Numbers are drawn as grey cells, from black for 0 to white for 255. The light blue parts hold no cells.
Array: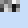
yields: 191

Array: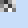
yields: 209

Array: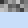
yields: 179

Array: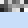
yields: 86

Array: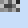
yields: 66

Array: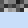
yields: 44

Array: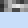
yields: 114
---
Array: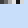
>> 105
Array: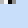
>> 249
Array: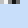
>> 245
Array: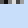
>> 13
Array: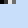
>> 55
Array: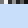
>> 244
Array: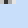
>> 52
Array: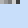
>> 149
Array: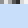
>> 231
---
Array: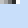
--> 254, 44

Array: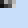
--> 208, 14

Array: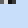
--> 223, 20

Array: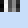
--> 247, 3

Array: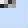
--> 234, 33

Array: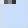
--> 231, 52

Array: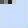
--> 205, 32
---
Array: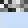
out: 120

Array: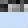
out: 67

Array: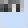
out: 75

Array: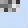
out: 208

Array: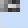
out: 134

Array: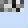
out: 84

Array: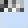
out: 49
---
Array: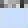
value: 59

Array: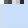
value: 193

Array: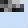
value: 189

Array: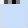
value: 5

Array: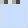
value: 167

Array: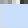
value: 54

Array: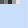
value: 160
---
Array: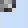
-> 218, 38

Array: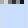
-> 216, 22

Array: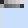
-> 221, 39

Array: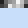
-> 245, 33

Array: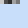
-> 202, 46

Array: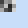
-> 222, 37

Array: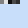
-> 229, 17

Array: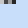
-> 199, 39
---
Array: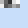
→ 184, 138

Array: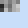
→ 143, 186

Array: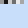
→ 152, 166

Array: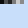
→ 10, 138

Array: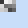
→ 55, 98

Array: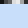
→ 18, 46

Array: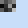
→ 120, 189

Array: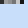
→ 46, 21
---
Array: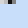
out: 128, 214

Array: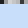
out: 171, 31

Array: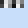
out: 130, 72

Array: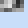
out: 89, 137

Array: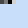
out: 210, 70

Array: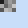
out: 129, 86
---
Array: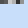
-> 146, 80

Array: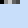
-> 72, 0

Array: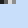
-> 142, 29

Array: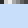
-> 70, 43

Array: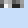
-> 158, 64

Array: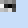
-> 118, 192
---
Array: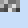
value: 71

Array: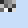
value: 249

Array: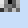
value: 150

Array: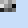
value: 101

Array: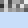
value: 210

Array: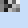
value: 28
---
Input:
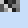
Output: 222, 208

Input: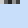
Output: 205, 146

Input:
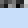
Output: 216, 185

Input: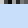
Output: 205, 162

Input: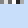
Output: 254, 227

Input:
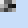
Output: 229, 198

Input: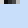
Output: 216, 186

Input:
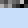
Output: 191, 178

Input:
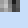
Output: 196, 181
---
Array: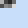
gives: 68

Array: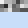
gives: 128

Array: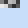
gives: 187

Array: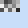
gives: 189

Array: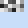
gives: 176

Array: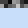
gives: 139

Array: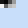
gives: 5

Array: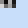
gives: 11
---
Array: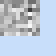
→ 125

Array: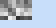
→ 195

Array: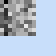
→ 219

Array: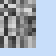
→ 80

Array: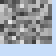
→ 108
